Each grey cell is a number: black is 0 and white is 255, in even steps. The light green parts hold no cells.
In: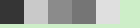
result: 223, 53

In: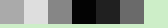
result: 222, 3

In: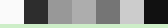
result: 250, 17

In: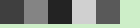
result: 208, 35

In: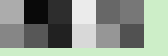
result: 235, 9

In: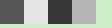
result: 228, 55

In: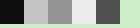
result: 236, 14

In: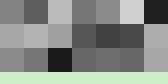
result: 207, 26
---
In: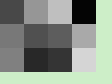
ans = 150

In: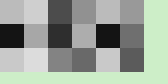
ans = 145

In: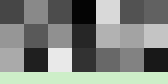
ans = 217

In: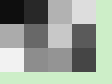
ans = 40

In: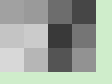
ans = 154

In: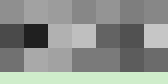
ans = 148

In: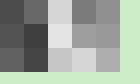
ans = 213
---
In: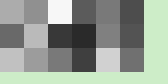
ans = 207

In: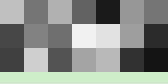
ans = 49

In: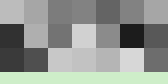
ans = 216

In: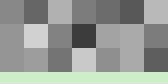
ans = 170

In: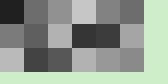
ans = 152

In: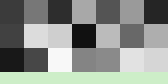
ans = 226

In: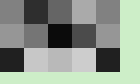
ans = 205
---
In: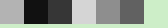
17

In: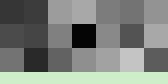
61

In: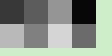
92

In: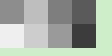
189

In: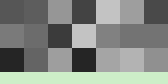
93

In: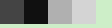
16

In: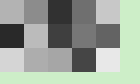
140
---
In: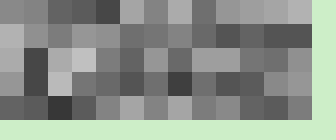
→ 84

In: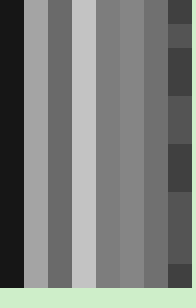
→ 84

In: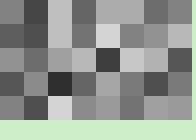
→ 183

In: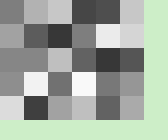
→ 213

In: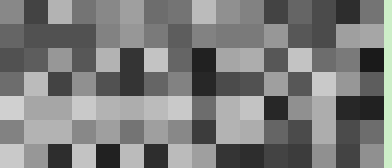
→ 166
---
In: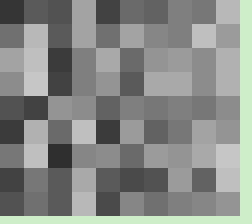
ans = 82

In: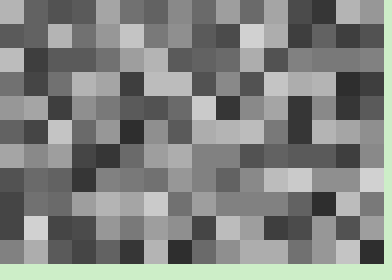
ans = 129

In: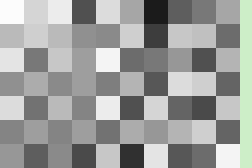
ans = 151

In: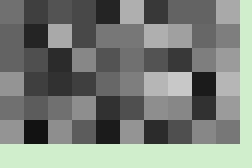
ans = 148

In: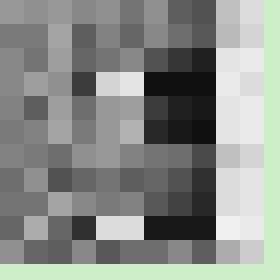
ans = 144

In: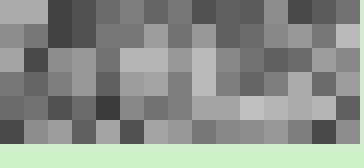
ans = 74

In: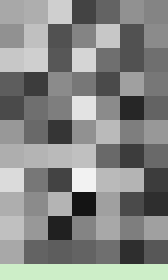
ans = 168

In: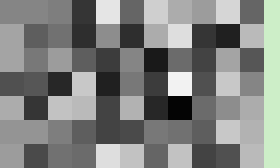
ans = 156

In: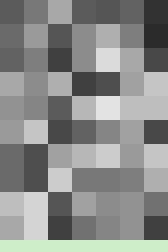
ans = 168
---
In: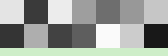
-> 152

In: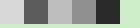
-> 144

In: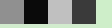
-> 192

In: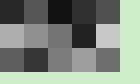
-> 49

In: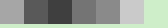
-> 138

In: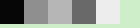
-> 105
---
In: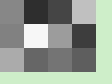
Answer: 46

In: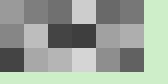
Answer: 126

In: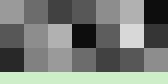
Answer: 108

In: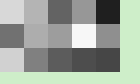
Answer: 180

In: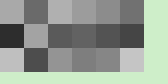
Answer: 106

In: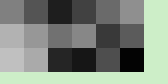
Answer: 84

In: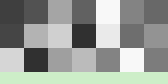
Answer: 82
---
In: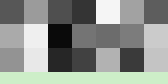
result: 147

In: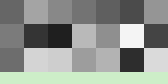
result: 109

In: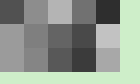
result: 155

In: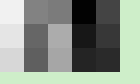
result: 215

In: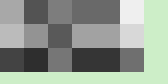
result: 67

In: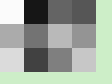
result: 219

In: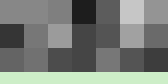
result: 100

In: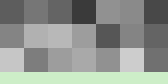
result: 198
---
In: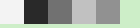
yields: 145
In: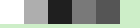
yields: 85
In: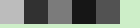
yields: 82
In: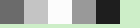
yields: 30
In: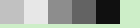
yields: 16
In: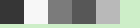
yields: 185
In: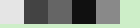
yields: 137
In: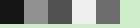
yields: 108
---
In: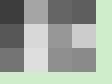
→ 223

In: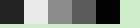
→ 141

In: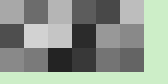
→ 56

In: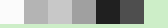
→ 160

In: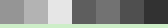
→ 114

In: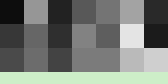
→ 123

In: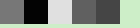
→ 224

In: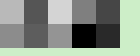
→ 148

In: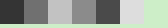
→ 139
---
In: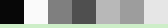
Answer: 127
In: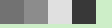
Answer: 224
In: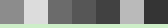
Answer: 107
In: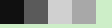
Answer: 208
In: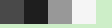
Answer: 152
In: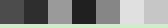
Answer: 154
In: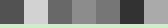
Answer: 105
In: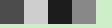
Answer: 28
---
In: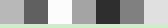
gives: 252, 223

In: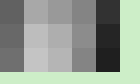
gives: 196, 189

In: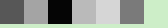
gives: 214, 186

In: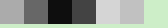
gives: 213, 193

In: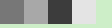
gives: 228, 168

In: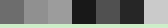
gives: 202, 156

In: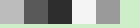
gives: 244, 188
